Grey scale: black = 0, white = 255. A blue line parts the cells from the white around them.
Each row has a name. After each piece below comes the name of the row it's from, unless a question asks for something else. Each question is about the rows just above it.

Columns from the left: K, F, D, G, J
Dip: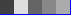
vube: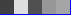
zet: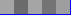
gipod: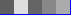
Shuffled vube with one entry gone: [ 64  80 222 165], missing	[151]
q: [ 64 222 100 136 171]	Dip
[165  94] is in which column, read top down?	K
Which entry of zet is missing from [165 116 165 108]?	[158]

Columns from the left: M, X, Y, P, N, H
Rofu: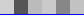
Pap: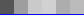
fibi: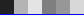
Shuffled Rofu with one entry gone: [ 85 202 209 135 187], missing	[194]
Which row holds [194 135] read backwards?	Rofu
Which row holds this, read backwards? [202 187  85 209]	Rofu
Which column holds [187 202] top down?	Y
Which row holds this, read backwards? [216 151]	fibi

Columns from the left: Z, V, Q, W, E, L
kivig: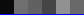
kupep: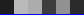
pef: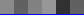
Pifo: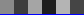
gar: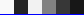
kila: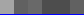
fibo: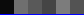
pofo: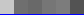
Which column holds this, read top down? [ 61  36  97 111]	V
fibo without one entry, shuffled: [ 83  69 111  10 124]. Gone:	[89]
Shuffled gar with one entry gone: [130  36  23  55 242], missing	[249]

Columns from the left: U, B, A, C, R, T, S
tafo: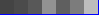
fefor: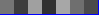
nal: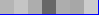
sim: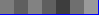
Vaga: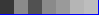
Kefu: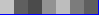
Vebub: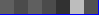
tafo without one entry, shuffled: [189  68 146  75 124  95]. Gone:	[88]
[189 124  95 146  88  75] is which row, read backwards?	tafo
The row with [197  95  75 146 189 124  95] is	Kefu
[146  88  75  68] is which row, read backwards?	tafo
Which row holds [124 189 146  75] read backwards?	Kefu

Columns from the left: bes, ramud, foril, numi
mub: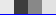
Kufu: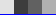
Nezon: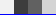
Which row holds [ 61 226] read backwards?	Kufu
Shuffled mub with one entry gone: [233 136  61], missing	[226]

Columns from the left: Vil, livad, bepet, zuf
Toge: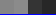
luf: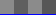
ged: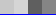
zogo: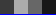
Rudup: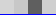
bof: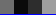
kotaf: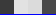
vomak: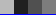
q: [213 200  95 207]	Rudup
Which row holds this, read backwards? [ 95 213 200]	ged

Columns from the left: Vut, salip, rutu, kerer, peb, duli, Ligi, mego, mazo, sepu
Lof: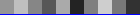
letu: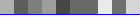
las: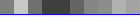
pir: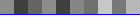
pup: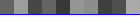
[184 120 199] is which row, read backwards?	pir
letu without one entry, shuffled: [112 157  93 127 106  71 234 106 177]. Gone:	[214]
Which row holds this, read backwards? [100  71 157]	pup
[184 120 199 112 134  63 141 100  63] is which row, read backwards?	pir
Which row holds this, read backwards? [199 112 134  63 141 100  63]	pir

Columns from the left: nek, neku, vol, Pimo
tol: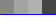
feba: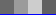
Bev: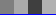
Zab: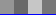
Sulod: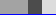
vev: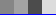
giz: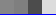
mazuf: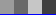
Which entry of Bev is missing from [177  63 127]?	[170]
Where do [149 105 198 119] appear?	Zab
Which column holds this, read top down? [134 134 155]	nek
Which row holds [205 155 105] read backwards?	feba
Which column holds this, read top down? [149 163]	nek

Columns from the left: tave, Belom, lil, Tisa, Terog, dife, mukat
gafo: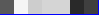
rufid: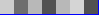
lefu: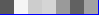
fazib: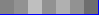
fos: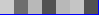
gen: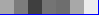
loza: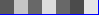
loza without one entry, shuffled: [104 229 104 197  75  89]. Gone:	[221]
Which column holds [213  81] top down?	Tisa

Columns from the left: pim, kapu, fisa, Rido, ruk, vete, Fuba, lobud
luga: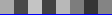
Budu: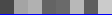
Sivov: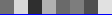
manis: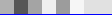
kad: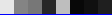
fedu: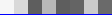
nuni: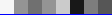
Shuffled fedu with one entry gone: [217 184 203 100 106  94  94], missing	[246]
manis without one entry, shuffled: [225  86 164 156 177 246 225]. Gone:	[239]
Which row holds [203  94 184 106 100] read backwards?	Budu

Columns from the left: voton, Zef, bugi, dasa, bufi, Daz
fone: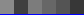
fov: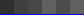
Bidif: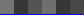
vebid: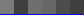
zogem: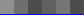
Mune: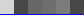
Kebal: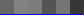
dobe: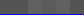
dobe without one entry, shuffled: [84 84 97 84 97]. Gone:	[91]
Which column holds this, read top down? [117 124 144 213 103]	voton
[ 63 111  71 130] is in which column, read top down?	Zef

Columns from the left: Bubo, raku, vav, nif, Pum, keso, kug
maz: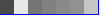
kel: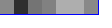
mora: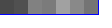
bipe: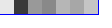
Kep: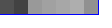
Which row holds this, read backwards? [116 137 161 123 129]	mora
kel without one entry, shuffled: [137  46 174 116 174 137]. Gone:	[129]
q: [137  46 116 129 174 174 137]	kel
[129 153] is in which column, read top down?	vav
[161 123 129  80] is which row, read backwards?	mora
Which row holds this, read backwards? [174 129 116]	kel
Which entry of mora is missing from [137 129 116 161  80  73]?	[123]

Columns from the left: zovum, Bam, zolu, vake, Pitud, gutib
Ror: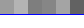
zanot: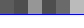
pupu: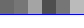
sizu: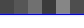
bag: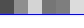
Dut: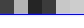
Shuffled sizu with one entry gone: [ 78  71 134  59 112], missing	[86]
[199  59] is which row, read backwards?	Dut
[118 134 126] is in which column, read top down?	Pitud

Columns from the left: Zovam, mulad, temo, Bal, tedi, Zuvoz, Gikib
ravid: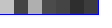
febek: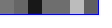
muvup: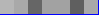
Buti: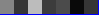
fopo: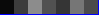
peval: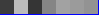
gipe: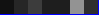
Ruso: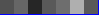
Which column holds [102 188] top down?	temo
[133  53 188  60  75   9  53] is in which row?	Buti
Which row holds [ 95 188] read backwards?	febek

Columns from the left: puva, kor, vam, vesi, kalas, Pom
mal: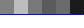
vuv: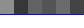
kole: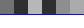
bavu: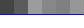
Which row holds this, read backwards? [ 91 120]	mal
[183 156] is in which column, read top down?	vam
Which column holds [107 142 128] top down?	kalas
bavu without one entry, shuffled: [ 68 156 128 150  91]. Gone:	[135]

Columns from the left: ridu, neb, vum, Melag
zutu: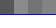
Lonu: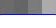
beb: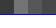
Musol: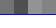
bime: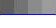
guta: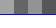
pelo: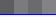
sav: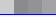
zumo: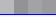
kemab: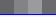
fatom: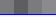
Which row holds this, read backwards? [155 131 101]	kemab
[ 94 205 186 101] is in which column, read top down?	ridu
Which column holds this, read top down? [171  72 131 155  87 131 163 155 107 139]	Melag
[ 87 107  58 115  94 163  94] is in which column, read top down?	ridu
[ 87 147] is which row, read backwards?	guta
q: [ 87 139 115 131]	zutu
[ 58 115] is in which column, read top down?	ridu

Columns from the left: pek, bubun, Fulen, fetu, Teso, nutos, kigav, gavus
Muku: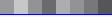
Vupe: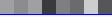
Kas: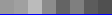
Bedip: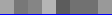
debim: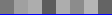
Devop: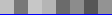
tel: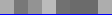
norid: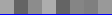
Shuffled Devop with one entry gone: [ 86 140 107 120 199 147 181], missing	[193]
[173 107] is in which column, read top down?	Teso
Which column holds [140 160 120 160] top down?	bubun
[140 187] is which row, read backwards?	Kas
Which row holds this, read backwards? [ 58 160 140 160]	Vupe

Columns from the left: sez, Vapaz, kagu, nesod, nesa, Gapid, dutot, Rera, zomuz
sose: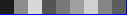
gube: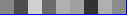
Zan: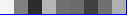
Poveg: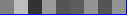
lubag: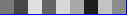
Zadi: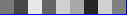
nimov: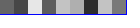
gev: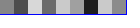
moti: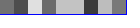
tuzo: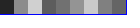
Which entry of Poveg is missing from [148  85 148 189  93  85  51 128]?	[154]
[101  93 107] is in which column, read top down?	nesod
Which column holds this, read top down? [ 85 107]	nesod
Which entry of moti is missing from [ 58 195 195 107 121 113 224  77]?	[189]
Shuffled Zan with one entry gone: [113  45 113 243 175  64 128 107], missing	[182]

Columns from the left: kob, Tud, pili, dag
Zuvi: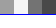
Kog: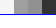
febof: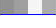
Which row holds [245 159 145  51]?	Kog
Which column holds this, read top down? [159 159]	Tud
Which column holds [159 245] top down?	kob
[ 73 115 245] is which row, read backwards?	Zuvi

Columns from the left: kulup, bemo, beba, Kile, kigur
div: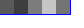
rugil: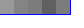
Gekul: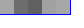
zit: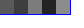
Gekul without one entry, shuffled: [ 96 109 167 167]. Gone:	[161]
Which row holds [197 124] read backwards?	div
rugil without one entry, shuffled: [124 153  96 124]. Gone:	[132]
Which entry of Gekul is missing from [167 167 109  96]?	[161]
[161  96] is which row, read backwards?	Gekul
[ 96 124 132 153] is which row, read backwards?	rugil
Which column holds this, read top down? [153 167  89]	kulup

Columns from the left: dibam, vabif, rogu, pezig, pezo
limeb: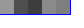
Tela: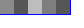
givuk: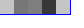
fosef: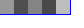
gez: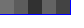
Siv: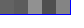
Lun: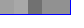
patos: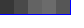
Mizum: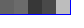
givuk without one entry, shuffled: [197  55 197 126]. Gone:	[119]
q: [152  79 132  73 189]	fosef
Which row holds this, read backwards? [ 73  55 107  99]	Mizum
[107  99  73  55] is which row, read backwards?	patos
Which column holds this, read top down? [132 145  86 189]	pezo
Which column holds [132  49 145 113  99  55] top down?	rogu

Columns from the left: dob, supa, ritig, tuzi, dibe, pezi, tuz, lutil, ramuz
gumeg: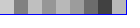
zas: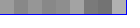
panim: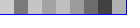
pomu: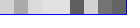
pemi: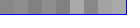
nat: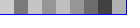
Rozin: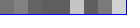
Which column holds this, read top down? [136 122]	supa
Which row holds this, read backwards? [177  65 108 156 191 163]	panim

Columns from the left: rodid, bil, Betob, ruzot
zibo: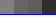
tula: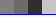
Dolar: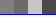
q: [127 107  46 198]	tula
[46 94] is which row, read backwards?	zibo
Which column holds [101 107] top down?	bil
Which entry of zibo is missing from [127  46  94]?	[101]
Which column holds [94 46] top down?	Betob

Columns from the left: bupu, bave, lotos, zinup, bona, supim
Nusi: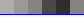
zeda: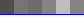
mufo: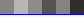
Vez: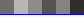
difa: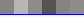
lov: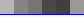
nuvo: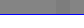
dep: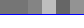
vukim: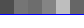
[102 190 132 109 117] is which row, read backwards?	vukim
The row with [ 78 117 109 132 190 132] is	zeda

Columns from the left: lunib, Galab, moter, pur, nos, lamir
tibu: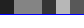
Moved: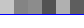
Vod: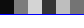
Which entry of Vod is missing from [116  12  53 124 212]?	[190]
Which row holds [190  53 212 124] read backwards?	Vod
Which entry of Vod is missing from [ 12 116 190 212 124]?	[53]
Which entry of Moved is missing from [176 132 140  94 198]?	[82]
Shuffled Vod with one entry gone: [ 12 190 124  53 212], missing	[116]
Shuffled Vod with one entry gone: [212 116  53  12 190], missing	[124]

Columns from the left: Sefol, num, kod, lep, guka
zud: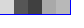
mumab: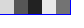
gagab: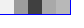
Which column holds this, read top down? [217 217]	Sefol
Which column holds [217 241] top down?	Sefol
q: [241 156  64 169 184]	gagab

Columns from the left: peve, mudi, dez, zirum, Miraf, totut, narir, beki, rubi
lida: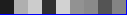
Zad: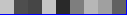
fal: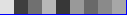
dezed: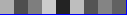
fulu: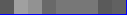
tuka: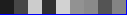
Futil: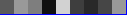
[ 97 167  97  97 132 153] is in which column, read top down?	rubi
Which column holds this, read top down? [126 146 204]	dez

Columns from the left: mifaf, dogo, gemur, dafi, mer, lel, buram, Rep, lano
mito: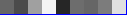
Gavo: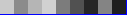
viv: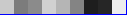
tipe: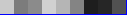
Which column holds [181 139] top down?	gemur
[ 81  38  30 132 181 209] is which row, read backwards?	tipe
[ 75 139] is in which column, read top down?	dogo
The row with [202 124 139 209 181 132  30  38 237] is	viv
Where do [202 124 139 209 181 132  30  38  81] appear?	tipe
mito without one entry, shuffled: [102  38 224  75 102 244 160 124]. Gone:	[109]

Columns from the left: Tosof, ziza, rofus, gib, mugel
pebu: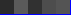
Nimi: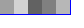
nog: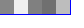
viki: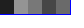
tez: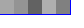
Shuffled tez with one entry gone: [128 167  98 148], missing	[175]
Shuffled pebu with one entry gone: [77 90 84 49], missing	[43]
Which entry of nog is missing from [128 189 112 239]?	[134]
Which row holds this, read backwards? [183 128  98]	Nimi

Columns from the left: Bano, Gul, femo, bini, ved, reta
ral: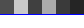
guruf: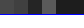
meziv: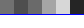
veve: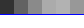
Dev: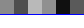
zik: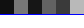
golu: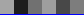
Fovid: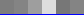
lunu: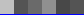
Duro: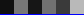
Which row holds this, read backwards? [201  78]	ral
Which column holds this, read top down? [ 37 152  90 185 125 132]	reta
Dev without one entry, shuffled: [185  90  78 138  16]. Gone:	[144]
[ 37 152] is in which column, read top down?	reta
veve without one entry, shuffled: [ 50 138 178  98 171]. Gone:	[152]

